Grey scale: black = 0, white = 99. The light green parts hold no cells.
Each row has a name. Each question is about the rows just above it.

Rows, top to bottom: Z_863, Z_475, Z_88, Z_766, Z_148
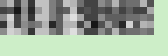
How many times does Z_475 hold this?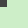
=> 7
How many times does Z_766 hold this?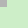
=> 4
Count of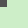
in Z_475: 4
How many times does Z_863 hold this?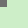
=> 4

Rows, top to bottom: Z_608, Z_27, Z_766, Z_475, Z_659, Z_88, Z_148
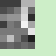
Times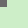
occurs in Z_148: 2
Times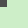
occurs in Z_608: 0
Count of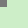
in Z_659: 4
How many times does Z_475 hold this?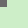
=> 1
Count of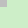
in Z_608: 0
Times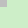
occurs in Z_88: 1

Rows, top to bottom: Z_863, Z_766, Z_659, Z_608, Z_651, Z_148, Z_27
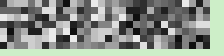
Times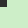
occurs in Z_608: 3
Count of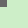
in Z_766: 7
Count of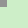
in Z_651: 4
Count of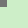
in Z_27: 1
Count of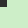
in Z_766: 4
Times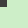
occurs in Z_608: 6

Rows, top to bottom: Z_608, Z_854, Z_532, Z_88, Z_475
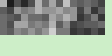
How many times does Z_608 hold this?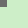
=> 3
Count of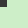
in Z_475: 3

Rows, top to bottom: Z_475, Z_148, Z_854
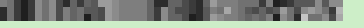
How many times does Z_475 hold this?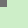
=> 5
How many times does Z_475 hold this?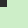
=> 5
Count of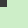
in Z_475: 6
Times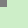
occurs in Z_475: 9
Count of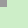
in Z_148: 3
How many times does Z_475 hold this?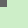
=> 6

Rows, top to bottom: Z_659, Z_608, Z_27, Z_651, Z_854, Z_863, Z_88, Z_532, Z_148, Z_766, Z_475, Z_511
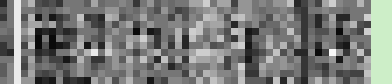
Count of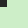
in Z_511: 5
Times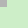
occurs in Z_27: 4
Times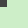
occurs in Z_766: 4

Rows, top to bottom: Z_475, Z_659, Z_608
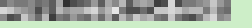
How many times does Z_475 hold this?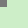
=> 6
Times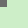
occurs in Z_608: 5

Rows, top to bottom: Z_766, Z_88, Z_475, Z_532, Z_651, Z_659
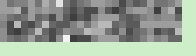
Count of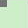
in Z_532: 3
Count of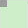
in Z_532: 8
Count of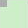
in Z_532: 0
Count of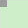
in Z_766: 6
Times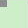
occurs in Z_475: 5
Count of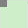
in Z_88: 0

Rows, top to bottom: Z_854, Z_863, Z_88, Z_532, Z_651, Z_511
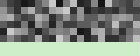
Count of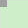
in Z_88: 2
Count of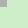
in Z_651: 1
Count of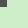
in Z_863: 0
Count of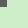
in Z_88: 6
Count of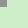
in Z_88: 5
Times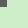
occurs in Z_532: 5
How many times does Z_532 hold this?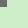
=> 1

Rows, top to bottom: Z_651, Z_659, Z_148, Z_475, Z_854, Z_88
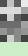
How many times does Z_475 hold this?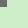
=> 3
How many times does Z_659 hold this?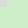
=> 3
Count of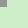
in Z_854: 2

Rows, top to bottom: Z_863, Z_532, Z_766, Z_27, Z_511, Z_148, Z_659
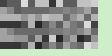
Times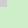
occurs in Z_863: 2
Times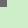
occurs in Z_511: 6

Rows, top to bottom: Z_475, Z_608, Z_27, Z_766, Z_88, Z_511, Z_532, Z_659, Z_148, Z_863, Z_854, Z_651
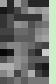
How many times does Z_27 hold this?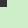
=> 5
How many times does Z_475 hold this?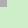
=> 0
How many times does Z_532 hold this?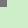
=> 1
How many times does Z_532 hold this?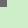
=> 2
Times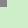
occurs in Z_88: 1
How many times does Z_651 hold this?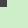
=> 0
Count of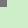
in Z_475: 0

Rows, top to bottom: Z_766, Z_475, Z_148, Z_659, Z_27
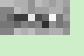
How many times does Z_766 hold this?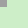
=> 2
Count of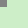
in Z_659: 3

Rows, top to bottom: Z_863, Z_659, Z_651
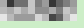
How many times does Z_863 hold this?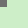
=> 2
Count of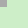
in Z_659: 4
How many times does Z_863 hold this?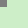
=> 2
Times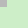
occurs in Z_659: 1
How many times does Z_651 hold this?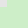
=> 2

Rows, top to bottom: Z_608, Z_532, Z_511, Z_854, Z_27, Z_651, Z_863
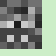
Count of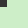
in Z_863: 1
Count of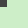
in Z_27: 4
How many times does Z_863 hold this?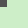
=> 0
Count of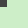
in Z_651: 4
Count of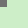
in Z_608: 4

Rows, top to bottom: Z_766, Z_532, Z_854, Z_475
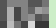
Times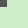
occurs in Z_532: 1
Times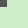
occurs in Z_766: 3
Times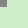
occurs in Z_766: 3

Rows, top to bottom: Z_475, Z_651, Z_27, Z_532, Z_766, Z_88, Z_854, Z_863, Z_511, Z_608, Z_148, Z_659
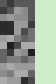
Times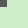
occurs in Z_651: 2
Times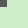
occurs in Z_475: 4
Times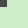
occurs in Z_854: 1
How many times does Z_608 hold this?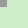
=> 4
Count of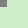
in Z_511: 3
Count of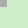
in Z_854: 3
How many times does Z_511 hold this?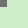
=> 0

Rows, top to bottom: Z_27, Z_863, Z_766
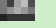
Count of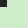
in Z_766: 1
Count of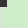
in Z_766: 4
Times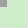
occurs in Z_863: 0
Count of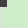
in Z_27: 1
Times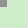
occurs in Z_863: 2

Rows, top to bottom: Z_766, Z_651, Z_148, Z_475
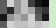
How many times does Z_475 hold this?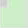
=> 3
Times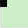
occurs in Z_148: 0

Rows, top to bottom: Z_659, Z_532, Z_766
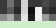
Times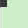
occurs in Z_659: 5
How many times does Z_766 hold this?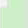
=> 1

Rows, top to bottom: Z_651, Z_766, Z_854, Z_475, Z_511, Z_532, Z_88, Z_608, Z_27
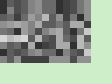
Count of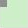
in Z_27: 6
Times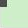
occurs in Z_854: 0
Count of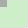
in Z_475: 4
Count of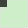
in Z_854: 2
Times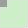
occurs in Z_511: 2
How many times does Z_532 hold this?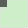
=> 3
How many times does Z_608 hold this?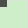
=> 2

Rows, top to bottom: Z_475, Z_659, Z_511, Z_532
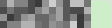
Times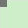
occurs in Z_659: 2
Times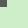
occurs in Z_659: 3

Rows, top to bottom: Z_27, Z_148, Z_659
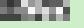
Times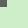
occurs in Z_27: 3
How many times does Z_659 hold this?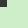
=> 0

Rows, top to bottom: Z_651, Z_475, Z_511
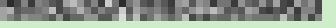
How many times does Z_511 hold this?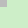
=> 3
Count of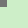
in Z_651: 8
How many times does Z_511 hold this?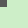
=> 4
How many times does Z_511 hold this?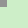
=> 7

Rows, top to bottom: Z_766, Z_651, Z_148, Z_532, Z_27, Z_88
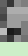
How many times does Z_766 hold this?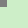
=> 1
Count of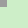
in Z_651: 0

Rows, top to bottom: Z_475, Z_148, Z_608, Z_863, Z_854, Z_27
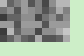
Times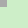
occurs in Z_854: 1
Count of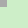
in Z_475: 0
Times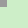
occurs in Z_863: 8

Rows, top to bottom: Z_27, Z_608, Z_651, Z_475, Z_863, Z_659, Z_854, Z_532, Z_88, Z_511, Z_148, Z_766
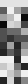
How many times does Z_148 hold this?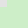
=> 0
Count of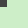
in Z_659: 0
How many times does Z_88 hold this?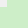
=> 3
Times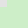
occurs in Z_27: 4

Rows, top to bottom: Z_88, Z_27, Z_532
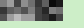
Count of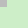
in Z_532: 1
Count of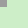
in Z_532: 3
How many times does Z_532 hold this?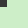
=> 1
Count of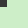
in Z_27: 1

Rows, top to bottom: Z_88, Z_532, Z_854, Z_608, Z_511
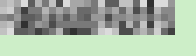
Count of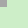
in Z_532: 5
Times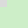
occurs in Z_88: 5

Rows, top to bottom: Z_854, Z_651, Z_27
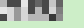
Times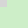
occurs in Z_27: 2
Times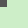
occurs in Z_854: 0
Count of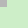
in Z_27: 3
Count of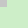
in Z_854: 1
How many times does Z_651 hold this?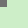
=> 0
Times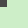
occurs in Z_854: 4
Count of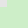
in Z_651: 1

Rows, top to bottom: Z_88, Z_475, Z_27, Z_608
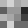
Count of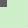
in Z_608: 0
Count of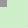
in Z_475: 2
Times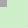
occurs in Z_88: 1

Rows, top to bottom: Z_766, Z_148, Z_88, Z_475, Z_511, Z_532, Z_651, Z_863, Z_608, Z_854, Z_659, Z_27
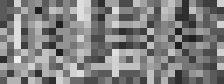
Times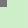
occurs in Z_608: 9
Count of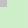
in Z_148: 5
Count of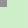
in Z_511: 5
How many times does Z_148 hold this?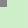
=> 6

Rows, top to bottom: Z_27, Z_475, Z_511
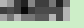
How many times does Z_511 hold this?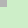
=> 3
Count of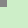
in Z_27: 1
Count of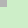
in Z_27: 1
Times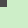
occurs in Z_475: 5
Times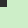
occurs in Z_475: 0
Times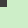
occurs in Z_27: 3

